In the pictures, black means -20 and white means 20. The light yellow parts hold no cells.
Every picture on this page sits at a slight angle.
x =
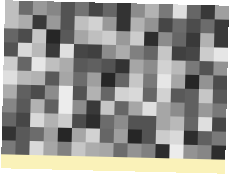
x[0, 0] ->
10
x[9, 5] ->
6
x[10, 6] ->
7
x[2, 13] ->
-11
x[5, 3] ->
-6
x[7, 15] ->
-1
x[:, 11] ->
[-1, -9, 2, 11, 13, 16, 13, 6, 6, 12, -13]
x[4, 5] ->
-6
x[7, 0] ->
1
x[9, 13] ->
-13
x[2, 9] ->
12
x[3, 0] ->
-7
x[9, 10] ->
-7
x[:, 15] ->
[5, -11, -11, 16, 3, -8, -6, -1, -9, -1, -13]
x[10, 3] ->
6
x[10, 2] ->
14
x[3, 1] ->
14
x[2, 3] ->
-14
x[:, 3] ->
[1, 4, -14, -11, 10, -6, 2, -5, 8, 5, 6]
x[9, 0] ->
-12
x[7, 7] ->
11
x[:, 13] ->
[-4, -8, -11, -9, -1, -14, -5, -5, -4, -13, 3]
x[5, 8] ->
-4
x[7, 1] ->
-6
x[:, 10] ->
[8, 3, -13, -4, 2, -1, -4, 15, -7, -7, 0]
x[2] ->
[-4, -8, 11, -14, -6, 6, 10, 12, 4, 12, -13, 2, -4, -11, 8, -11]
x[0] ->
[10, -3, 4, 1, -7, -2, -9, -4, -12, 2, 8, -1, 15, -4, -11, 5]
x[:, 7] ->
[-4, 4, 12, 2, -7, -14, -4, 11, -3, -4, 6]
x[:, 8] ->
[-12, -12, 4, 7, -12, -4, 13, -4, 2, 5, -3]
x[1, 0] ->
10

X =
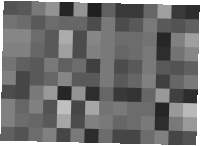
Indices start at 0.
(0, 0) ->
-7
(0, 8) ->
-11
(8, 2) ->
-4
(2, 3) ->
-6
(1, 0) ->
-2
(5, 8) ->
-6
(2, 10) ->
-2
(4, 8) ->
-8
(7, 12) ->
4
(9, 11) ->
0
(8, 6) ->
0
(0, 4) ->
-14
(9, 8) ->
-9
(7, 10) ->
-3
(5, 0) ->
0
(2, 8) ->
-3
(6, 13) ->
-13
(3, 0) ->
0
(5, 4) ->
1
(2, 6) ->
1
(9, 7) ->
-3
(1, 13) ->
-5
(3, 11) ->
-13
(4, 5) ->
-3
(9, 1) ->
-7
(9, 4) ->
-9
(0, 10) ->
-4
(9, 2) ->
-3
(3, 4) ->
5
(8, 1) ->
-3
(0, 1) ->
-6
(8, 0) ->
0
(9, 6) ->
-13
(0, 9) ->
-11
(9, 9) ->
-9

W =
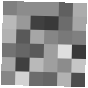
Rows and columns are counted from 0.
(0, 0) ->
0
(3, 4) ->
15
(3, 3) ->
5
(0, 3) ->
2
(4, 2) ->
9
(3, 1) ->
-4
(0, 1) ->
2
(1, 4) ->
-3
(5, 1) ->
13
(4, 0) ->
6
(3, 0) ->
-2
